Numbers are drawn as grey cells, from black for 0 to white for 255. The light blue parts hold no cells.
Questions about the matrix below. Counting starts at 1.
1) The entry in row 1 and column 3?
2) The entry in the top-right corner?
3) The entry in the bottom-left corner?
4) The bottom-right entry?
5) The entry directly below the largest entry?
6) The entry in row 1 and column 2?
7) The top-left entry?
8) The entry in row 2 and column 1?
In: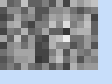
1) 113
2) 193
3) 97
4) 153
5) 138
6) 97
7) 178
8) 84

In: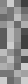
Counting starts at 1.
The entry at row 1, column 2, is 205
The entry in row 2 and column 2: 119
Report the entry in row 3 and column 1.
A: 107
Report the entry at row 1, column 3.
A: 119
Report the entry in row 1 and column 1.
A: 134
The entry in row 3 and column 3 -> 189
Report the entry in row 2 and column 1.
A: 147
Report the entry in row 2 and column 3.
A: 161
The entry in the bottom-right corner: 205
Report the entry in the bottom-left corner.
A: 205
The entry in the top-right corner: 63

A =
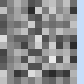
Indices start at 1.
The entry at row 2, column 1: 192
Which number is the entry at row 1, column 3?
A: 179
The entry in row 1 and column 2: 137
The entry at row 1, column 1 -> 97
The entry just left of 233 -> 110
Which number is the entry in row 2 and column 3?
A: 163
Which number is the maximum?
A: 233
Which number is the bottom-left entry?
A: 192
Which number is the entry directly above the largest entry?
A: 179
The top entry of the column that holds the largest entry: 192
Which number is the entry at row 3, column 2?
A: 137
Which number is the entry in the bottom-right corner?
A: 163
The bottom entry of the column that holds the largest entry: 97
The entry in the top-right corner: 110
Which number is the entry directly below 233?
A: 149
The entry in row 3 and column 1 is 97
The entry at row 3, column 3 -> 163

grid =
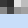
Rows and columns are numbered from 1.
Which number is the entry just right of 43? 228
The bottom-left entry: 136
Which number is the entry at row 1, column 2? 43

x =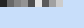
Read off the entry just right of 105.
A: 133
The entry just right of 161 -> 204

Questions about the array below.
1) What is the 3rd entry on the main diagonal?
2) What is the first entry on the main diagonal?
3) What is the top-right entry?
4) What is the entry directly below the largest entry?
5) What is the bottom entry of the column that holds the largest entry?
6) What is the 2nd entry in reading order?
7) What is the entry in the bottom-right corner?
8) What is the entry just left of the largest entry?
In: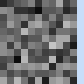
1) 116
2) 39
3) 102
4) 75
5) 153
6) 63
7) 39
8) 88

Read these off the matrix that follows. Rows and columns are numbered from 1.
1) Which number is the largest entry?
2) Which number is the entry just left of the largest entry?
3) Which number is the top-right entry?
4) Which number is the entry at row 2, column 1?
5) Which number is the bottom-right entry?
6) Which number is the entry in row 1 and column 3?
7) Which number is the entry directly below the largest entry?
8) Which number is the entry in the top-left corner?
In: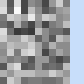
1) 249
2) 100
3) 124
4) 219
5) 176
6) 219
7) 189
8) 205
